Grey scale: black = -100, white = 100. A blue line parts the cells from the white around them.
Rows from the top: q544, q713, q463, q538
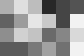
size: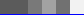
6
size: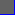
1
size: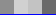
4
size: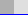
2
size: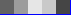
5

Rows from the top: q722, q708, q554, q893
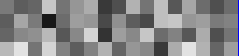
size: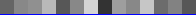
14
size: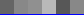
6
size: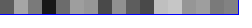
17

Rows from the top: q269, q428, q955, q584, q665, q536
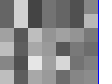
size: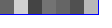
7
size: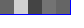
5

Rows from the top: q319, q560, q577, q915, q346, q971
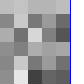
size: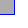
1
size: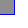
1
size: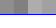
4

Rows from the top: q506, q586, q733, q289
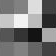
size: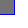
1
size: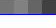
4

